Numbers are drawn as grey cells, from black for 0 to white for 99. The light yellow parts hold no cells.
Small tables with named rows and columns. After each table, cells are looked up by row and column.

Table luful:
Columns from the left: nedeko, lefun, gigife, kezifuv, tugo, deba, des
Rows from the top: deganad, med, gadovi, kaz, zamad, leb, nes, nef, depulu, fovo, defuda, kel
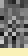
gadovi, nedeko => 44
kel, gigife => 66
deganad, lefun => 34
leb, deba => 44
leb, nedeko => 41
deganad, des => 30
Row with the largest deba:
nef

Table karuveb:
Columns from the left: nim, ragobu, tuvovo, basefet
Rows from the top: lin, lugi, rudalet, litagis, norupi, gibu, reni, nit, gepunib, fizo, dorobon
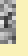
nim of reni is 74
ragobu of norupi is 25
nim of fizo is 71
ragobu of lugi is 78
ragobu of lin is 51
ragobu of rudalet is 72
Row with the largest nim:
gibu

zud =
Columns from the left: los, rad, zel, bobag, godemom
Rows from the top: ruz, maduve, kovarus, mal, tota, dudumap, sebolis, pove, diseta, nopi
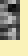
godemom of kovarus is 14
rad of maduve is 49
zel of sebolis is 22
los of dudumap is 53
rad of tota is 48
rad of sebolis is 33
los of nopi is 18
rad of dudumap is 64
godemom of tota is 34
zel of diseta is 69
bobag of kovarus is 10
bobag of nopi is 61
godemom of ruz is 30
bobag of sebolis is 29
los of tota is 42
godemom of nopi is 25
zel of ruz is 63
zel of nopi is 44

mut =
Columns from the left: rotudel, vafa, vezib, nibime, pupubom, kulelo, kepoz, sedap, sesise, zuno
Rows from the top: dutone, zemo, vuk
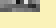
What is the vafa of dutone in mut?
54
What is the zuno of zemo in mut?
38
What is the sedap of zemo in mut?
20
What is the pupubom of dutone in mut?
7
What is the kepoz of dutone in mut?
87
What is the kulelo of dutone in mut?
31
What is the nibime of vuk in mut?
53
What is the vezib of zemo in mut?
41
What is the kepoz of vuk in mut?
44
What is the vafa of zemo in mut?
44
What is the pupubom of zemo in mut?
37
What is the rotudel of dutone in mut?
55
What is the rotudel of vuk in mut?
36
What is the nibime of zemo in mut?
39
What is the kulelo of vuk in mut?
48
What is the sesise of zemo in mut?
15
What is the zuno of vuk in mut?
35
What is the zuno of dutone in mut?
59

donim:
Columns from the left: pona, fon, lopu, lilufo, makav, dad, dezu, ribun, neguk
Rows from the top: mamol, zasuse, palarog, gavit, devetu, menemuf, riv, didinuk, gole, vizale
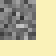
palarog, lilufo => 36
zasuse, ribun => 35
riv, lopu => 48
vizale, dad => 44
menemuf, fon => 51
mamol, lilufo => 53
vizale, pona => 37
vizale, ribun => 36
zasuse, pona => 56
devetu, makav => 58
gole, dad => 42
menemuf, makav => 33
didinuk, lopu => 51
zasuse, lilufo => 48
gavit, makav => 69
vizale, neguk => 43

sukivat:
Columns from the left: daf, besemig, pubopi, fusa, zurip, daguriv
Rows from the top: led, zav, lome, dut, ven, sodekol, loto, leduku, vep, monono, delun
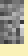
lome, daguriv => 67
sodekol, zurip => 56
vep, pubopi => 36
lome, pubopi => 51
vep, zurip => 31
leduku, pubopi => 48
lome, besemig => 43
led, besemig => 32

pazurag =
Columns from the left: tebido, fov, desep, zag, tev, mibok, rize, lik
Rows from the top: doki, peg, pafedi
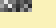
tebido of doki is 54
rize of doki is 24
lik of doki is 36
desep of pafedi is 22
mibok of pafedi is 54
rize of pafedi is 27
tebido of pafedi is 44
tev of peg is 20
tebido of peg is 64
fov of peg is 39
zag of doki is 49
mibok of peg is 34
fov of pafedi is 33
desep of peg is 90
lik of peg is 16
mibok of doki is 39
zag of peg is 34
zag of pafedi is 48

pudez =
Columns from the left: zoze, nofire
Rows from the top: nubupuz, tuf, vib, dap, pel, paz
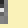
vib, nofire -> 49
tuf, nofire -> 48
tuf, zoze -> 26
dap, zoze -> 39
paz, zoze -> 51
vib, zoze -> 88
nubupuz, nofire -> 50
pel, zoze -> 51
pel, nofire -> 48
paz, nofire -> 49
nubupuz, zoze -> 15
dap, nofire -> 52

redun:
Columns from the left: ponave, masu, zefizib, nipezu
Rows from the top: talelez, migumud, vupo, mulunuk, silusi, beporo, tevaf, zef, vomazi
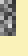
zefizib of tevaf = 83
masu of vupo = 45
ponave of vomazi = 51
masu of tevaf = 44
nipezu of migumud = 24
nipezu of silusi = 23
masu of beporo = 62
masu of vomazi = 42
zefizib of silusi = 62

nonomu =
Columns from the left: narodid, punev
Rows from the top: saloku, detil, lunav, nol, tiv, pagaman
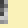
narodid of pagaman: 56
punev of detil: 45
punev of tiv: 75
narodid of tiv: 78
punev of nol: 80
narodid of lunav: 42
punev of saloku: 64

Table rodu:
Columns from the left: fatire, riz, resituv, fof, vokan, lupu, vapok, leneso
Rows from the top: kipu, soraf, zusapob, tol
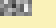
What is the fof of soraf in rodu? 21
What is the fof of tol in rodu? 35
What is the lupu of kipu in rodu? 62
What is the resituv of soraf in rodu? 51
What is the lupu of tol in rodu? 57
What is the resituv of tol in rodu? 59
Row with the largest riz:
kipu

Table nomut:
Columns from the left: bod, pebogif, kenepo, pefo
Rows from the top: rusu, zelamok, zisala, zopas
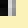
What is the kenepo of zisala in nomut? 80
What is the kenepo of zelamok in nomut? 84
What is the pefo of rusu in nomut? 60
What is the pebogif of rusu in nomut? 4
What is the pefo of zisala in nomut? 57
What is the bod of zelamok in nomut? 2
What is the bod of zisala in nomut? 6
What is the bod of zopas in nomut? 7
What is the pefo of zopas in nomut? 55
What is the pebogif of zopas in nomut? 6
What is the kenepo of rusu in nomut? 82
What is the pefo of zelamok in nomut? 62
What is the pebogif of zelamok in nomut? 3
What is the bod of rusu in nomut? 4
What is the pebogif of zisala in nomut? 5

